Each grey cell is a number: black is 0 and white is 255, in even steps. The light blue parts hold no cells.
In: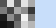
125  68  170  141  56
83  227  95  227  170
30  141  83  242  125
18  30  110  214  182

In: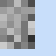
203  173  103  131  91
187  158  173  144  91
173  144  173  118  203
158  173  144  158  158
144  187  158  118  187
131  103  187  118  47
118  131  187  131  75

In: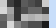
215  163  51  78  104  104  63
203  63  38  91  78  63  203
104  148  51  187  175  187  175
91  215  134  104  78  78  26

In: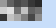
207  223  112  194  97  112
153  97  71  84  55  41
55  194  169  127  71  139

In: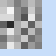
217  217  141  82  232  126
202  246  141  113  202  141
187  171  126  155  187  155
171  232  171  97  187  126
141  232  187  97  155  126
113  171  155  202  113  141
97  42  171  202  97  187

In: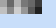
192  136  205  150  88  32
164  104  179  120  104  59

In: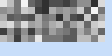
230  188  118  244  103  78  48  78  78  62  91  143  143  48  218
202  218  143  218  159  172  130  172  188  103  159  188  103  202  218
188  159  62  159  130  230  118  118  118  91  91  188  188  130  218
172  91  103  91  78  172  118  130  48  159  78  62  202  78  172
143  159  118  202  188  62  48  172  143  159  143  202  91  244  118
62  143  78  143  62  143  103  159  130  118  91  172  130  188  103
